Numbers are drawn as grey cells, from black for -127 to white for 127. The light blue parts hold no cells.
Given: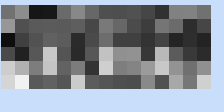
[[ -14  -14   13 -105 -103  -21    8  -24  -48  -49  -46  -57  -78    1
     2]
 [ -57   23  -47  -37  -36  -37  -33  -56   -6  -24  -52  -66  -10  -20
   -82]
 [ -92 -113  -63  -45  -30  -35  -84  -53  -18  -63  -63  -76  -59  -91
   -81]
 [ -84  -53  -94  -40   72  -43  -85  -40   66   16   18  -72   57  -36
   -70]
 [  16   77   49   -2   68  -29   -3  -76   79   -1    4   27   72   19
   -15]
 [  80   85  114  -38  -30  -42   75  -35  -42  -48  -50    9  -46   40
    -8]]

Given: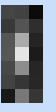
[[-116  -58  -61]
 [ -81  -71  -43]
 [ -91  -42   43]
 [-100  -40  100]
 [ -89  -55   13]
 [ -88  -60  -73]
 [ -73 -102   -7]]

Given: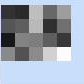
[[  29  -77  -85   62  -23]
 [ -15  -42  -33   57  -79]
 [ -71 -104    3   -1  -32]
 [ 124    9  -45   11   81]]

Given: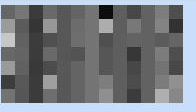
[[ -49  -26   -9  -68  -22  -40  -27  -11 -114  -33  -56  -29   -3]
 [ -77   27  -36  -74   23  -40  -19  -11   45  -33   -7  -29    3]
 [ -26   71  -30  -67  -47  -40  -17  -11  -48  -33  -28  -29  -36]
 [ -49  -23  -27  -68  -22  -40  -44  -11  -41  -33  -72  -29   -3]
 [ -55   26  -30  -70  -51  -39  -27  -11  -41  -33  -56  -29  -12]
 [  16  -66  -39  -68   31  -40  -27  -11   -2  -33  -51  -29   -3]
 [   7  -12  -41  -68  -17  -40  -27  -11   15  -33  -68  -29   47]]

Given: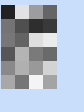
[[-26 -94  98  29]
 [-70 -11 -48 -81]
 [107  -8 -28  94]
 [-21 -41  52  -5]
 [ 83   9  48  25]
 [ 36  40 -10 116]]

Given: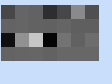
[[ -48  -56  -26  -29  -81  -56   10]
 [ -32  -28  -26  -29  -30  -26  -32]
 [ -18 -112   17   70 -122  -12  -30]
 [ -24  -28  -26  -25  -29  -24  -24]]

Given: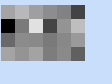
[[ -60   36   56   31   13    2]
 [  62 -126   -5   97  -58   20]
 [  26  -22   11    9   -5    8]
 [ -31   36   20   35   -2   10]]

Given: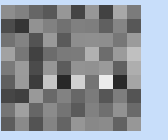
[[ -4  13   1 -25 -39  23 -59  23 -61  40]
 [-40 -51 -74  18   1 -14   0  -1 -31   5]
 [ 27 -13   3 -44  25 -37  14  15  14  -8]
 [ 64  34  -8 -62 -19  -5  -4  49 -18  27]
 [ 46  -5  27 -52  22 -35  19  17  26 -31]
 [ 37 -32  26 -67  70 -87  81 -11 107 -85]
 [-43 -57 -63  25 -22   2 -24  -4 -41  -1]
 [-21 -10  32 -25  11 -11 -37   1 -16  18]
 [ 23 -34  10 -44   4 -27  22   8  11 -29]]

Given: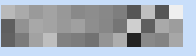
[[111  57  42  26  35  24   9  13   8  -1 -41  63 -42]
 [ 29 -32  18  40  35  25  32  14   7 -10  79 -32  41]
 [ 39 -29  -4  34  62   1  -3 -13  20  45 -92   9   3]]
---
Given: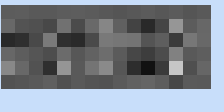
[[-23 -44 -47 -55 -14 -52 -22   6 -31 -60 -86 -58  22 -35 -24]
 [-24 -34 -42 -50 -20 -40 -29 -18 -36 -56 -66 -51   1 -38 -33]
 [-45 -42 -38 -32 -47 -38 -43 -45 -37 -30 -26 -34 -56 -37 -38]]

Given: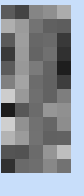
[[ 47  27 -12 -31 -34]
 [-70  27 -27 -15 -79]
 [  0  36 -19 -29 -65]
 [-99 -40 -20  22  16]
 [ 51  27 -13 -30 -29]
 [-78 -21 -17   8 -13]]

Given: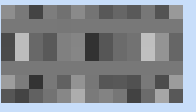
[[ -7  -7  -7  -7  -8  -7  -7  -7  -7  -7  -7  -7  -7]
 [-52  60 -23 -38   0   6 -77 -41 -20 -13  64  20 -25]
 [ 29  -3 -76  -7 -30  19  -8 -41 -39 -46  -6 -51  28]]

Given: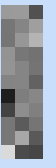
[[ -9   5  31]
 [ 19  -8 -13]
 [  4   5 -29]
 [-60  14   0]
 [ -8  39 -38]]

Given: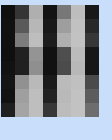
[[-110  -37   55 -103   30   65  -87]
 [-112  -94   20 -110  -49   59 -104]
 [-106   17   57 -101   59   64  -53]
 [ -96   36   62  -72   60   66  -18]]

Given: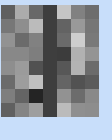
[[ -8  14  59 -65 -28  25  -9]
 [  8   8  -1 -65 -67  49  20]
 [-20  29  64 -65 -27 -45 -36]
 [-31   4  30 -65  59  15  13]]

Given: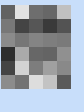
[[ -7 -59 -41 -69 -44]
 [-81  42 -24 -27  16]
 [ 12 -12  93  67 -37]]
